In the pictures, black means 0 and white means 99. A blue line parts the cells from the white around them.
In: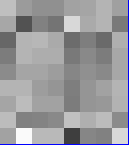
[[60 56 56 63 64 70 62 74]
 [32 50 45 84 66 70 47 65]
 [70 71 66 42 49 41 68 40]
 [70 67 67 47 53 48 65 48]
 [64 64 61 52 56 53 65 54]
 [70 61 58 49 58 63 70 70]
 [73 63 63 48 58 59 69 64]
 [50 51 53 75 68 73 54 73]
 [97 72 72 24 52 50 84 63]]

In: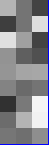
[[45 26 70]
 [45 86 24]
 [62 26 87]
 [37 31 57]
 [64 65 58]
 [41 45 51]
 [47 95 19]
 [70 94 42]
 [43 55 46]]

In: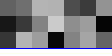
[[43 70 69 30 23 57 38]
 [22 51 79 55 61  2  9]
 [70 61  3 51 64 39 21]]

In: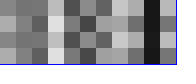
[[45 46 73 31 54 38 77 67  9 72 52]
 [50 37 87 48 27 62 64 43  9 46 67]
 [45 46 74 31 54 38 78 67 10 73 52]
 [50 37 87 47 28 62 64 43  9 46 67]]

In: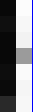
[[98  3]
 [96  6]
 [94  3]
 [60  3]
 [97  5]
 [95  4]
 [96 16]]

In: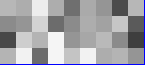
[[67 92 67 43 66 58 29 71 71]
 [58 82 42 54 67 63 77 35 54]
 [80 70 95 58 65 72 54 24 28]
 [94 42 95 76 94 67 70 58 70]]

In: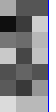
[[33 33 66]
 [23 80  6]
 [42 71 46]
 [27 75 78]
 [39 32 31]
 [22 58 35]
 [72 72 85]]

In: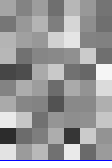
[[51 61 43 71 59 45 64]
 [59 70 49 83 55 43 46]
 [62 59 81 89 51 50 70]
 [44 52 53 56 79 43 71]
 [30 66 78 44 40 95 27]
 [67 61 42 66 57 85 51]
 [52 51 32 53 53 68 66]
 [77 44 58 55 56 77 91]
 [42 49 67 21 79 57 17]
 [60 72 44 91 41 60 88]]

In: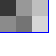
[[59 74 21]
 [45 83 54]]
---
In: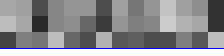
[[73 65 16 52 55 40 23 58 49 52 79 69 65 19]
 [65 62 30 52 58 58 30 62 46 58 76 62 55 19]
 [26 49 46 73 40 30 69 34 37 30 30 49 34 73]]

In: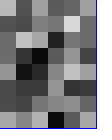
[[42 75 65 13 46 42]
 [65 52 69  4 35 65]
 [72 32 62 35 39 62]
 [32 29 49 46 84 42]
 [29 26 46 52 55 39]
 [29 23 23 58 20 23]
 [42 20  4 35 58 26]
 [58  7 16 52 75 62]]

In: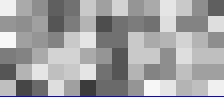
[[33 70 89 74 78 89 44 33 70 51 55 74 62 62]
 [93 66 55 37 44 78 62 82 58 66 89 78 55 37]
 [96 62 58 51 78 89 44 44 78 66 70 82 70 55]
 [58 55 62 33 48 70 30 44 48 44 86 51 51 86]
 [48 51 66 82 82 66 58 33 78 78 55 86 74 74]
 [74 27 41 86 62 23 41 41 58 96 89 70 74 93]]

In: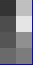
[[30 89]
 [20 74]
 [33 56]
 [41 48]]

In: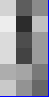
[[67 64 47]
 [78 57 40]
 [82 36 54]
 [85 30 60]
 [85 26 60]
 [92 17 75]]

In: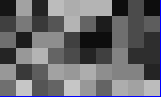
[[43 77 33 39 77 59 39 67 63 73]
 [ 8 63 14 73 67 70 70  5 29  5]
 [14 59 70 39 29 14 25 51 18 18]
 [25 47 22 33 70 39 11 43 29 36]
 [59 22 36 63 59 67 55 51 51 14]
 [43 11 55 55 25  5  5 43 29 18]]

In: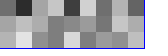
[[70 88 56 49 84 49 60 56 74]
 [64 74 67 49 53 60 46 77 67]
 [43 17 64 77 24 81 43 70 39]]
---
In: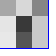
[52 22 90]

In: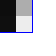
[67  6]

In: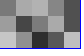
[31 66 18]

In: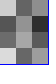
[55 57 42]

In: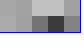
[62 23]

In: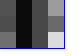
[60 28  4]
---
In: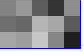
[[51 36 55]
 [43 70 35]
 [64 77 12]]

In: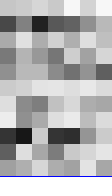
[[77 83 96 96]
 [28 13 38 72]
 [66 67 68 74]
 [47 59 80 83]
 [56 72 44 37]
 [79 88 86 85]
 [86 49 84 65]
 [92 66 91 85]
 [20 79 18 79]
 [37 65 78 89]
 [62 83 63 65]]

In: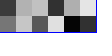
[[23 75 68]
 [46 34  2]]

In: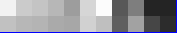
[[94 76 61 98 49 14]
 [75 70 65 74 63 17]]

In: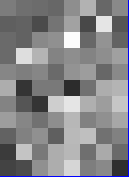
[[48 42 55 40]
 [37 29 63 89]
 [41 53 98 57]
 [41 70 55 55]
 [52 52 57 40]
 [67 47 17 67]
 [51 20 89 61]
 [61 44 71 56]
 [38 56 72 44]
 [23 47 71 66]
 [26 56 83 53]]

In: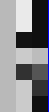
[[72  6]
 [72  6]
 [72  6]
 [72 73]
 [72 33]
 [72 19]
 [72  6]]

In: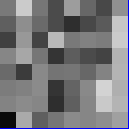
[[47 46 61 28]
 [37 41 18 35]
 [25 26 47 48]
 [52 46 36 26]
 [41 53 46 51]
 [48 54 39 82]
 [51 52 37 78]
 [ 4 37 54 55]]
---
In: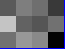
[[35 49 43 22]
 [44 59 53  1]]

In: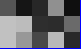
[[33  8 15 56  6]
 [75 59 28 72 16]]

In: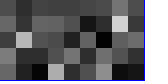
[[30 18 26 25 25 27 29 45 30]
 [24 71 32 29 13 38  1 37 42]
 [40 13  2 67 18 31 55  5  8]]

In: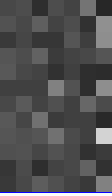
[[28 30 18 30 26 45 15]
 [22 27 21 21 33 24 55]
 [34 28 26 19 25 18 17]
 [28 35 26 31 25 40 29]
 [33 31 33 44 29 25 82]
 [21 29 18 26 28 38 19]]

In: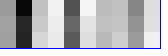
[[60  3 75 94 32 95 73 75 52 86]
 [62 14 83 91 35 86 72 80 60 93]]

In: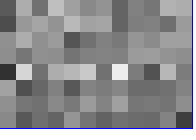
[[35 67 44 74 62 53 57 39 50 46 69 67]
 [56 67 56 60 33 44 50 47 58 54 62 62]
 [19 83 44 67 71 78 44 92 48 32 71 48]
 [56 46 44 53 47 60 51 62 46 47 45 55]]
